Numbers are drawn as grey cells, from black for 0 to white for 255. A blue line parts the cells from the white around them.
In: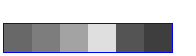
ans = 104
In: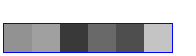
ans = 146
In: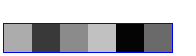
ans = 172
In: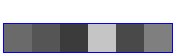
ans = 106
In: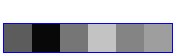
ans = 92
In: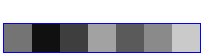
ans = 116
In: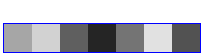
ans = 166
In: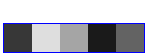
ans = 55
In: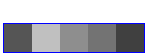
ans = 85
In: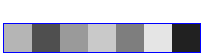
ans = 181
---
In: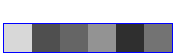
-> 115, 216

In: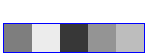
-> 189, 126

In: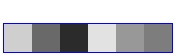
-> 125, 207

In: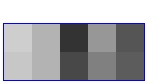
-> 85, 199

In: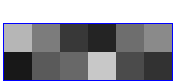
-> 138, 24

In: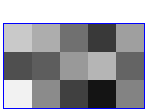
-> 159, 242

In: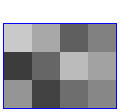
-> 129, 149

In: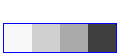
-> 63, 248
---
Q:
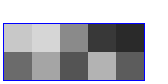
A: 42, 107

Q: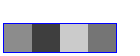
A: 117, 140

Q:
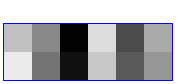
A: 170, 234

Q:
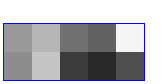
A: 245, 141

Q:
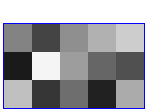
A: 205, 192

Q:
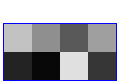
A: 159, 35
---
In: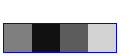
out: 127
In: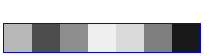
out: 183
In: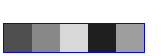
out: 78
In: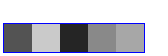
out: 83
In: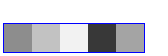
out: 141
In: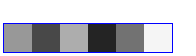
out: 152
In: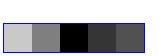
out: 201
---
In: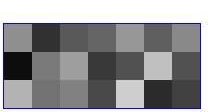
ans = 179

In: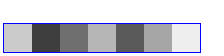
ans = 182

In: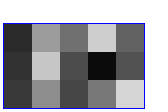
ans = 198

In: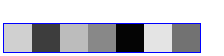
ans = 188

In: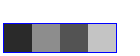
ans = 83

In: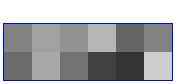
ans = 169

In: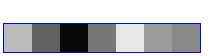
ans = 156

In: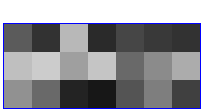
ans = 191
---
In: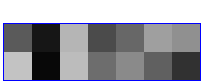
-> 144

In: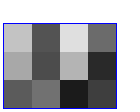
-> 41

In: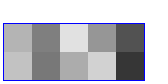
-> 82

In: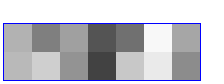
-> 166

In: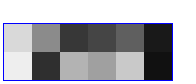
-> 25

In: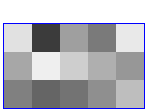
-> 151
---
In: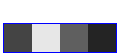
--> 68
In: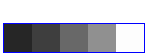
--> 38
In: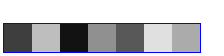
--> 62
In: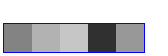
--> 131
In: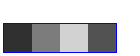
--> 48
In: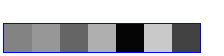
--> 131
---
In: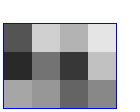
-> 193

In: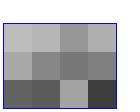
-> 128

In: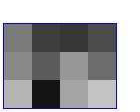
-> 108

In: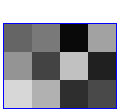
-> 32

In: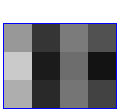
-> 19

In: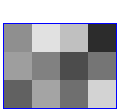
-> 117

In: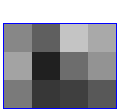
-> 147
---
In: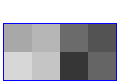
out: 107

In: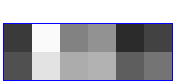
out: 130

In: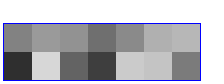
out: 146

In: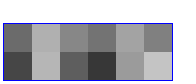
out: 135

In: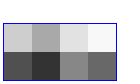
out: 226

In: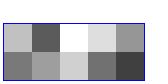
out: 255
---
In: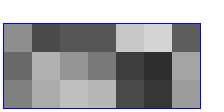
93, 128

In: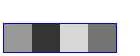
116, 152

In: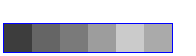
170, 61

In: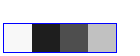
193, 248

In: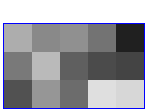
32, 81

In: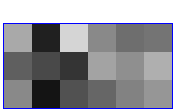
116, 137

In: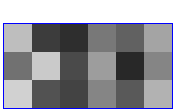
164, 209

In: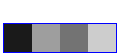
205, 26

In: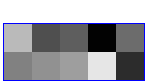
108, 129

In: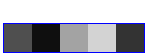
51, 79
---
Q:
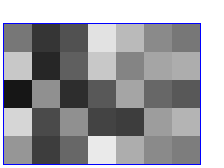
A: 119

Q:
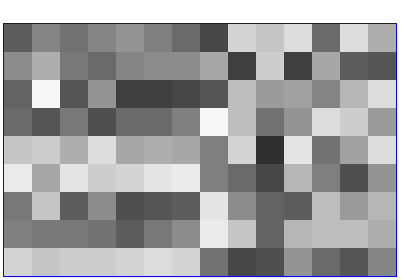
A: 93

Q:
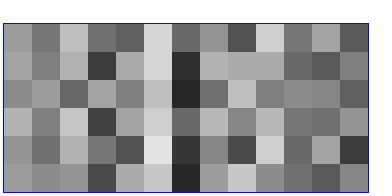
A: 156

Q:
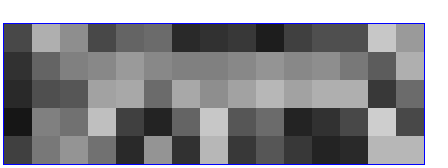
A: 72

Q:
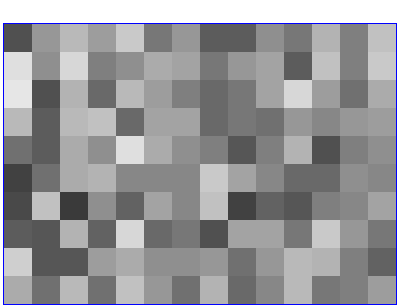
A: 80

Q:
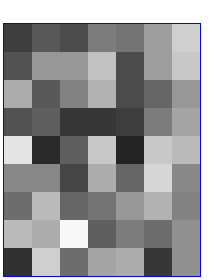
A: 62
